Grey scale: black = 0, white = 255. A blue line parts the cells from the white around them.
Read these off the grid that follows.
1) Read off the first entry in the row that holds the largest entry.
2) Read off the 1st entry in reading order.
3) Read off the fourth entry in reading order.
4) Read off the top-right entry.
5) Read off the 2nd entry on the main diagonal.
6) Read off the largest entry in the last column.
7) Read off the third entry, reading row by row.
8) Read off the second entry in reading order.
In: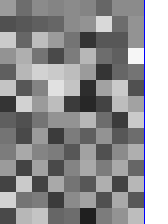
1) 147
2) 155
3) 132
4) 139
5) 87
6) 246
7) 139
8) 109

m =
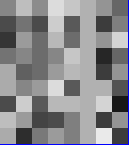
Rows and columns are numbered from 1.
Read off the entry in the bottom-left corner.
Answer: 171
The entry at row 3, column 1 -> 53
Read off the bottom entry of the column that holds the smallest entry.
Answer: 60
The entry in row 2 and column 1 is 75
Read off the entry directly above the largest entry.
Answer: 60
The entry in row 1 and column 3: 140
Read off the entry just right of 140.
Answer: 220
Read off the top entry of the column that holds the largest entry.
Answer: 148
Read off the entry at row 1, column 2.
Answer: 190
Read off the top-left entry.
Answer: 134
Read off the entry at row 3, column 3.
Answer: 108
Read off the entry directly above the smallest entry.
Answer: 83
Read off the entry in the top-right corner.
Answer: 102
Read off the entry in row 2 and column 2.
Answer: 115

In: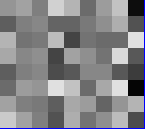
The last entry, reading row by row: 76
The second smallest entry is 13
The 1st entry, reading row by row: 149
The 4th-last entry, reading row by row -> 115
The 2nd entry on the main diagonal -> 127
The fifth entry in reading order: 180
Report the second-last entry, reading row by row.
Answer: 188
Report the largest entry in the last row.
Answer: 202
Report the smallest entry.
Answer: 5
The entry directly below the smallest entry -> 180
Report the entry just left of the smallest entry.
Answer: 224
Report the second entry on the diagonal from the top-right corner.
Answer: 174
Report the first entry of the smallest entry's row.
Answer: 107

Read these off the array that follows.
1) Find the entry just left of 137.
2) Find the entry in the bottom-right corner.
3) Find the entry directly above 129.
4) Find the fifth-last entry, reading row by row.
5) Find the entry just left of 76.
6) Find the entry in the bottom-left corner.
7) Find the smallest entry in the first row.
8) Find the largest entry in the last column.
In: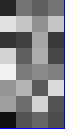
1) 123
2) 76
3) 70
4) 82
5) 103
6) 16
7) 37
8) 218

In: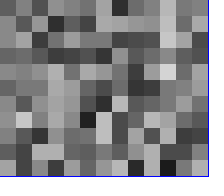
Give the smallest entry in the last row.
27
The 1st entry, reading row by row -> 94
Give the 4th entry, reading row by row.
144
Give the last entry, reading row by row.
176
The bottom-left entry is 163
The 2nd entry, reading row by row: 129
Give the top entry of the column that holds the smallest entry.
183
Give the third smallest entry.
41
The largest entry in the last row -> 183
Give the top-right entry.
129
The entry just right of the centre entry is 108
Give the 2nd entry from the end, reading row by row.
121
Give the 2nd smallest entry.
33
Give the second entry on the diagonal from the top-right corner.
108
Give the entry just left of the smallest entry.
176
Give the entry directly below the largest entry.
121
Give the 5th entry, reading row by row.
129
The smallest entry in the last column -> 68
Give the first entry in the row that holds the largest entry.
137
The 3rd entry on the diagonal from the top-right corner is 198
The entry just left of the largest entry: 156

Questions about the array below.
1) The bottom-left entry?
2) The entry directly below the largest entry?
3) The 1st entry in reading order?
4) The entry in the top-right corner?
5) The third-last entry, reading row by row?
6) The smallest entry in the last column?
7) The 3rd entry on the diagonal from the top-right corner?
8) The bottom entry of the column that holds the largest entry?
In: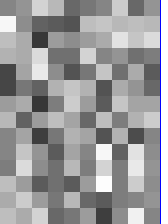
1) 190
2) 91
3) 133
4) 148
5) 141
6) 91
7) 226
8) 62

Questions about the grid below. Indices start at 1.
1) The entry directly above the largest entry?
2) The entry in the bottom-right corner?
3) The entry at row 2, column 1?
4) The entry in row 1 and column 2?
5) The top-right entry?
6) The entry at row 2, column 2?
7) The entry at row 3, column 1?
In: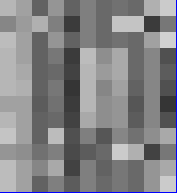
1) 119
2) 203
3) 134
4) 161
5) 203
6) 155
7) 188
